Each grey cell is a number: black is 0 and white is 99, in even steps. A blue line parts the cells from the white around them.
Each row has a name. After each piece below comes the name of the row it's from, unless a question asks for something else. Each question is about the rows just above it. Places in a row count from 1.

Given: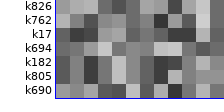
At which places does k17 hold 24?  2 9 10
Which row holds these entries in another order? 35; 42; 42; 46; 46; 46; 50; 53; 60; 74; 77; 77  k694

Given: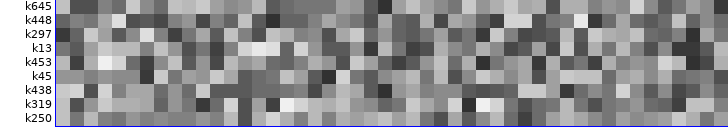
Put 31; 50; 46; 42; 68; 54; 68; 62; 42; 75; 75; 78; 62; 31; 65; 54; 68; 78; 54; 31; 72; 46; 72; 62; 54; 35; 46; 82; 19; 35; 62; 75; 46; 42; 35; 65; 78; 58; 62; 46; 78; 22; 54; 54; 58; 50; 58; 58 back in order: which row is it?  k45
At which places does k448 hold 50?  2 9 12 19 37
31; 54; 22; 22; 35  k13
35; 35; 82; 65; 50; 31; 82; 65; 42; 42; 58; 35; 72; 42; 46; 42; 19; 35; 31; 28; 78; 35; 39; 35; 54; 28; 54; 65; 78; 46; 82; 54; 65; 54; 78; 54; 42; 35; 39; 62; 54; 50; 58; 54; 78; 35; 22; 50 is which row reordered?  k438
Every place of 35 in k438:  12 13 14 23 30 32 43 46
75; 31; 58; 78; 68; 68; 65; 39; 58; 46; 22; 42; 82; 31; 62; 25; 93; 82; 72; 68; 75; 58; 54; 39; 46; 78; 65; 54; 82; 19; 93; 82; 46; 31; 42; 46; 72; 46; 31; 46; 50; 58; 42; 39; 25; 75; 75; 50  k319

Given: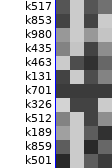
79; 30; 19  k463
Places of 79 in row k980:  2
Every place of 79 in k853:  2 4
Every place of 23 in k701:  1 2 3 4
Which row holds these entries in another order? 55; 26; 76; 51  k435
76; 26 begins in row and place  k435, 2

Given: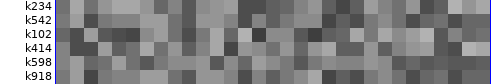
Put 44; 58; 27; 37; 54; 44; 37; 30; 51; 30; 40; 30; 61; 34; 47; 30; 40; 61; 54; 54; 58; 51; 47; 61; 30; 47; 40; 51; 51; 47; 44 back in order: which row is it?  k542
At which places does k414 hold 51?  1 11 25
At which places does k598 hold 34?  7 12 18 25 27 29 30
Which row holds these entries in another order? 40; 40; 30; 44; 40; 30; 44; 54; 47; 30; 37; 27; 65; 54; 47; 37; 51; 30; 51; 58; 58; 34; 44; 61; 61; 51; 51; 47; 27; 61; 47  k918
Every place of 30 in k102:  2 5 10
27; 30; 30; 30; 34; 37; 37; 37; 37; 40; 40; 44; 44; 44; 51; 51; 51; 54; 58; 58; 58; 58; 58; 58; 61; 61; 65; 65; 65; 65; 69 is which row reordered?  k234

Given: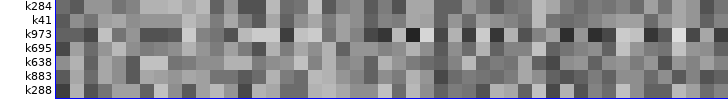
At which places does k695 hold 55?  6 9 19 25 27 29 39 47
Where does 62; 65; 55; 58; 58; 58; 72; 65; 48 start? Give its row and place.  k41, 4
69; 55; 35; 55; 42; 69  k695
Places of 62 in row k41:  4 21 27 31 41 42
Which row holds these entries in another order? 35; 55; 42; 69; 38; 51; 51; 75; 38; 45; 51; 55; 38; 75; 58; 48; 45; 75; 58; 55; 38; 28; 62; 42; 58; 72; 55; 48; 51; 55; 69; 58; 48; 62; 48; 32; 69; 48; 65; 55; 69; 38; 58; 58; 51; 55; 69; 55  k695
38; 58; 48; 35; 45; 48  k284

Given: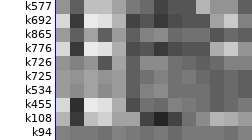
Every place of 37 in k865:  2 4 6 14
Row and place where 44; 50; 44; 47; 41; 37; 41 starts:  k725, 7
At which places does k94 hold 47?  2 3 6 8 10 11 12
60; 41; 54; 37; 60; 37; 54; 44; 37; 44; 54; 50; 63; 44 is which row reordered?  k534
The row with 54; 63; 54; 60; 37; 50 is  k534

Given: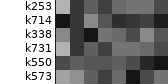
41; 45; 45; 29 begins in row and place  k253, 5
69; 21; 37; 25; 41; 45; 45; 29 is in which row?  k253
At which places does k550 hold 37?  2 5
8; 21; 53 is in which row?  k714
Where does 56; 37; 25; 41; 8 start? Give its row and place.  k573, 2

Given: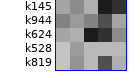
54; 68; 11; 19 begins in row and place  k145, 2
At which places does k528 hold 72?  3 4 5
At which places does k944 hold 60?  2
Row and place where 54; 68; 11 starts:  k145, 2

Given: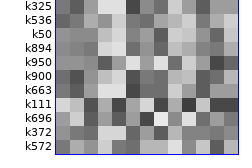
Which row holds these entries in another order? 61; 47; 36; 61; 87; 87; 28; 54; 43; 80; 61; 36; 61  k325
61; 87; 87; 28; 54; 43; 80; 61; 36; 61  k325
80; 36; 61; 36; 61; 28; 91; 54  k696

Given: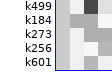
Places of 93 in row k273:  2
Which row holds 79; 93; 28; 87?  k499
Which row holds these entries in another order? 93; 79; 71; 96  k256
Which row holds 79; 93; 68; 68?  k273
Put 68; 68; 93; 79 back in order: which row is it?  k273

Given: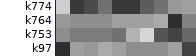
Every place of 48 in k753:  2 3 4
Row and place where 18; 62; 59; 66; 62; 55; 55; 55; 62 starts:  k97, 1
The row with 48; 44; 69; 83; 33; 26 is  k753
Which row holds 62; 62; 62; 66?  k764

